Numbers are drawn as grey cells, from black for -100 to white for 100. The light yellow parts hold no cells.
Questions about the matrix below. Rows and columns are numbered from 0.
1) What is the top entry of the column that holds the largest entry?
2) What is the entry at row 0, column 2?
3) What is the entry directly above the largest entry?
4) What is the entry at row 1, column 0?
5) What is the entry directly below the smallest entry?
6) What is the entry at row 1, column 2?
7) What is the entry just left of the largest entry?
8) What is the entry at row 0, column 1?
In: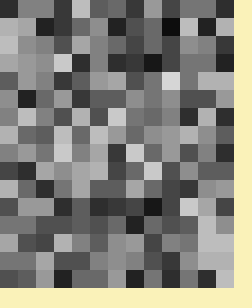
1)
-46
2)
1
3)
-46
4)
40
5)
-46
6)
-73
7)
-8
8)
1

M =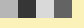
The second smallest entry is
-22
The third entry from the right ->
-58
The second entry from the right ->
70

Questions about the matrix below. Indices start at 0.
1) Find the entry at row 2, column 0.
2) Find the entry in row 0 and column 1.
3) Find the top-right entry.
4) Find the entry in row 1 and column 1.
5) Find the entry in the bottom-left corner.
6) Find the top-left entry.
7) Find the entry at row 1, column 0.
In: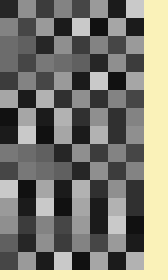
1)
-15
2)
12
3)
58
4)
-45
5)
-45
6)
-70
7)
3

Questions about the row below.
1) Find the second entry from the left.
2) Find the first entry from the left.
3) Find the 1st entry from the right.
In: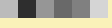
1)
-64
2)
47
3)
67

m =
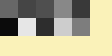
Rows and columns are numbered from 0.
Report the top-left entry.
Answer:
-19
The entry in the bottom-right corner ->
-2
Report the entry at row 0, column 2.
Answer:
-38

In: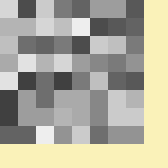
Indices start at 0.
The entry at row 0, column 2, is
59
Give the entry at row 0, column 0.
68
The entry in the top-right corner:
-31
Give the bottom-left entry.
-22
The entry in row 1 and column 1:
41
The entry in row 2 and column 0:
50
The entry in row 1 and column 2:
68
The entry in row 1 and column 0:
41
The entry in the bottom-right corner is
15
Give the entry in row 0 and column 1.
-40

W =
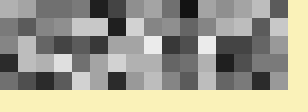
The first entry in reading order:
39
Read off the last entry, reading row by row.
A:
20
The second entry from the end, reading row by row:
-66
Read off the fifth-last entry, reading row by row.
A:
48
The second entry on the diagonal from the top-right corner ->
-29
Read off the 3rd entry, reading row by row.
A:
-12
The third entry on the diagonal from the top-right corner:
-47
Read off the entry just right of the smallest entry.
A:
29
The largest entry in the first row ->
48
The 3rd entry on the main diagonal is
-21
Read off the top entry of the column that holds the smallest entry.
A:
-85
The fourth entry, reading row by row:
-12
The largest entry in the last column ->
57
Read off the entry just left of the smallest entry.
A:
-12
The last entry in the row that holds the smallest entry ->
-29
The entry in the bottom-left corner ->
-12
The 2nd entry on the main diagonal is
-29
